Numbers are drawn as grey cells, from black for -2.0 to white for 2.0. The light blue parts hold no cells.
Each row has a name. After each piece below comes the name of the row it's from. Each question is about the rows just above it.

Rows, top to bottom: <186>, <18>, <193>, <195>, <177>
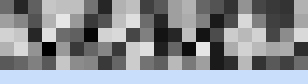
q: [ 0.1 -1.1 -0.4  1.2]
<177>
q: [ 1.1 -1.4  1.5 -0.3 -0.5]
<193>
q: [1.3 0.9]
<195>
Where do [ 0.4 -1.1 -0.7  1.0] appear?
<18>
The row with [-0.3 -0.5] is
<193>
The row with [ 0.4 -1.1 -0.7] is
<18>

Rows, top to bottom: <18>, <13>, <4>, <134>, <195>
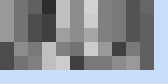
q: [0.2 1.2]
<13>
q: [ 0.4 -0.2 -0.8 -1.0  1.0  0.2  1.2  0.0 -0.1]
<13>
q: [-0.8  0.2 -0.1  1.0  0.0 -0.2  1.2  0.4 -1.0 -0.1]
<134>
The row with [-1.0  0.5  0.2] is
<4>

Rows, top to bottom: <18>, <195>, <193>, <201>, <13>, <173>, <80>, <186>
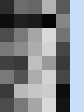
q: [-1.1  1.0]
<13>
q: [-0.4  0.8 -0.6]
<18>

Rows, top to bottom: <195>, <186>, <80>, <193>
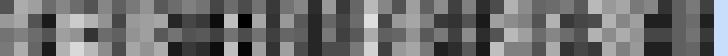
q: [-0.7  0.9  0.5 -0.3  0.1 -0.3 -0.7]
<80>
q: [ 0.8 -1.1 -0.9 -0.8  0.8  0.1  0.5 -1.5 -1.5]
<186>
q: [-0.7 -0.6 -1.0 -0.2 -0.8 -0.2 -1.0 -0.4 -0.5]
<80>
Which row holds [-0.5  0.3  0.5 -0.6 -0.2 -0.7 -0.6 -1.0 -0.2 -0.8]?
<80>

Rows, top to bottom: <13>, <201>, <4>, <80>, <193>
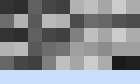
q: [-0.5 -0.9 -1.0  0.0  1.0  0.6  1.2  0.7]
<4>
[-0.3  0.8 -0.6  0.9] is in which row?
<201>
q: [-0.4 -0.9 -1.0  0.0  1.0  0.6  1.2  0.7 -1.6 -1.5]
<193>

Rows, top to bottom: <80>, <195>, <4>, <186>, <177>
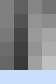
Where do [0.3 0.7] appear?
<186>
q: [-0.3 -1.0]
<186>

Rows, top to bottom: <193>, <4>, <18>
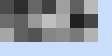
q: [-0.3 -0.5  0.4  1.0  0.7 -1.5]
<4>
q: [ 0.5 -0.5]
<193>

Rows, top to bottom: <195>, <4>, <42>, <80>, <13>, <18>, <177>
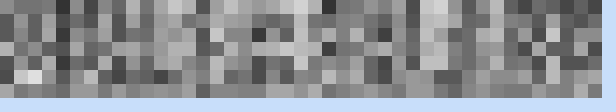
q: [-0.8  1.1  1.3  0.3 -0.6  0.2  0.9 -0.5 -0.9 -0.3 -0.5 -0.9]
<195>
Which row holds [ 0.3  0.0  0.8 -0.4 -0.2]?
<18>
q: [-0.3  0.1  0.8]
<13>
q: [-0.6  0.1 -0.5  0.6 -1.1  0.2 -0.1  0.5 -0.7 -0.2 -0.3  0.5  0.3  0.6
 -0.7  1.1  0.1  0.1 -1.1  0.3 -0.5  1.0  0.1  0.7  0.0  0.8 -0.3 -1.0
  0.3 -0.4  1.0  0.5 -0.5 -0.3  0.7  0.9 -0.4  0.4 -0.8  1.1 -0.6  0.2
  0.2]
<42>

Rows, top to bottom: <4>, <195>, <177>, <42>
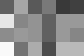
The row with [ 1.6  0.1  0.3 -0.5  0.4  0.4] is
<195>
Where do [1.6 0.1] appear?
<195>
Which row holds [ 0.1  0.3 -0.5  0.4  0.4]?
<195>
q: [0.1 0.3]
<195>
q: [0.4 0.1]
<177>
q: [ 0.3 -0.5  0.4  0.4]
<195>

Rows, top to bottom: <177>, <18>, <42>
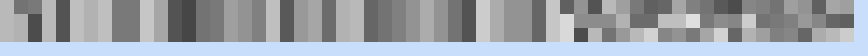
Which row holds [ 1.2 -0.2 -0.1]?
<18>
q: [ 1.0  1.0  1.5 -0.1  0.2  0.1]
<18>
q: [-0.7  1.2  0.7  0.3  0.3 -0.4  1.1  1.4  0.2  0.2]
<18>
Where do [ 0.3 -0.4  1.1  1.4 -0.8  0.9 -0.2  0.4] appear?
<42>
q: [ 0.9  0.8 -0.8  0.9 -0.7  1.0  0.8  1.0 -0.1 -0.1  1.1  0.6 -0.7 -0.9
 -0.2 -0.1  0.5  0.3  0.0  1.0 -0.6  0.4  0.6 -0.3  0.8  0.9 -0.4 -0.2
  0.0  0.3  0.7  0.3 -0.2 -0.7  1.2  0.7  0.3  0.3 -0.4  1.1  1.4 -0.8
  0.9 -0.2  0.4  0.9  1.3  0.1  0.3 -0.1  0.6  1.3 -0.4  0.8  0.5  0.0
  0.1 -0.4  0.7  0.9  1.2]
<42>

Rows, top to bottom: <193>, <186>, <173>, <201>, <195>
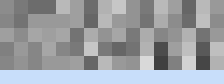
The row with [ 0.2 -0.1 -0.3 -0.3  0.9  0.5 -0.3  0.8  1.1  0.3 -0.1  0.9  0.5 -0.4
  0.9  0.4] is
<193>
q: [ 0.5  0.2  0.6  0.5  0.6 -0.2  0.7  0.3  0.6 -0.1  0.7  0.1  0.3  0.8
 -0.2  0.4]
<173>
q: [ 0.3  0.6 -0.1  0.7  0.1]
<173>
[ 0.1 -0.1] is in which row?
<201>
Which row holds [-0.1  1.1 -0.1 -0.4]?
<201>
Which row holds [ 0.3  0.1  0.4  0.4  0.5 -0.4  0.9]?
<195>
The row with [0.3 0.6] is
<173>

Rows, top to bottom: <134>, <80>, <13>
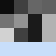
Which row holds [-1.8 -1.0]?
<134>
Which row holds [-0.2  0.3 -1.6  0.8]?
<80>

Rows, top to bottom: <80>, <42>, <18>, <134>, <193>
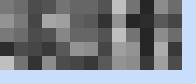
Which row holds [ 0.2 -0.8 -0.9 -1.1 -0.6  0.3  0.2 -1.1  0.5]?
<193>
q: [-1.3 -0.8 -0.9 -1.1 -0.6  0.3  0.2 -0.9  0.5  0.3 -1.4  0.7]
<134>
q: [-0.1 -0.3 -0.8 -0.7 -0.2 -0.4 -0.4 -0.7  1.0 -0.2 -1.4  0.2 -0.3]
<80>
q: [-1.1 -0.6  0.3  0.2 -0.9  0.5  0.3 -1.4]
<134>

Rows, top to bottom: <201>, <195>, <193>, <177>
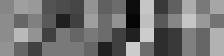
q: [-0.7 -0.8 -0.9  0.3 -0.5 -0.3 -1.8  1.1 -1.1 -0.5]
<201>
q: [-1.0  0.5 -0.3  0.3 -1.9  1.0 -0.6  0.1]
<195>
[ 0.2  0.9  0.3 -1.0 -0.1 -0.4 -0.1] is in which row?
<193>
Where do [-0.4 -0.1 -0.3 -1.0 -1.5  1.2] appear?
<193>
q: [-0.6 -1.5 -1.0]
<195>
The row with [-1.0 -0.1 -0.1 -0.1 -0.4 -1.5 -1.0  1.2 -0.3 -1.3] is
<177>
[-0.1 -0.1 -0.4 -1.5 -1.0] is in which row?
<177>

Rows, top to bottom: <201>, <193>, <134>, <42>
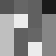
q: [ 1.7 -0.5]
<193>
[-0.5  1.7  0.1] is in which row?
<42>
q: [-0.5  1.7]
<42>
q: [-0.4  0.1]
<134>

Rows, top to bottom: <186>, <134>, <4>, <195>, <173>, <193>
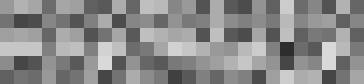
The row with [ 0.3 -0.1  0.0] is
<134>
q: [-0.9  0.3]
<173>
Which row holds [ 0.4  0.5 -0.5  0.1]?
<134>

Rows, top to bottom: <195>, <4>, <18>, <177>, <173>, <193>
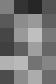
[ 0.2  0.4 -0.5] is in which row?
<4>
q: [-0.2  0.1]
<173>

